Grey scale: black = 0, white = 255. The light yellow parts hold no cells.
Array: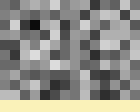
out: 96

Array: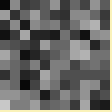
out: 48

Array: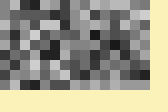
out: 185

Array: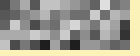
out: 98

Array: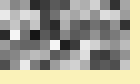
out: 156
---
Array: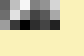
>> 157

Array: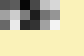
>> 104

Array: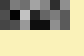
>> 69

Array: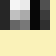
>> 38

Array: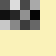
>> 200

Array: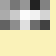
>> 98

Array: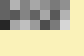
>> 38

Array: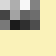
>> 121
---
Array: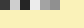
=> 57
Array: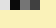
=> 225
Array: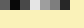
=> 93
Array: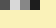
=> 81
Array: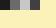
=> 28
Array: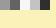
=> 154
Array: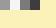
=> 154
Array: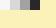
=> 247
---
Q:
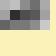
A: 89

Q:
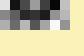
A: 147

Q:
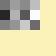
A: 88

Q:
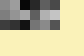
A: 177

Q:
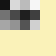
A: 31

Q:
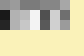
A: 208

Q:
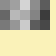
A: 132
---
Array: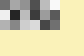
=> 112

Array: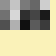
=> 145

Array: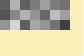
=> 95

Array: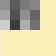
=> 144

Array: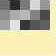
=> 109

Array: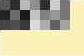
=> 87

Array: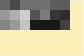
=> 103

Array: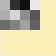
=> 182
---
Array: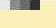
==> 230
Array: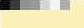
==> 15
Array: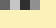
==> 100
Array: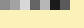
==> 140
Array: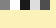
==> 129
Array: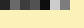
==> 37
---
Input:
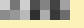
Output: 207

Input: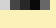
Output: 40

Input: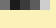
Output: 59

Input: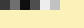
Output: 14

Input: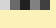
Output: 32

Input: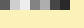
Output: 237

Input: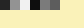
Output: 241

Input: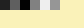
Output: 2
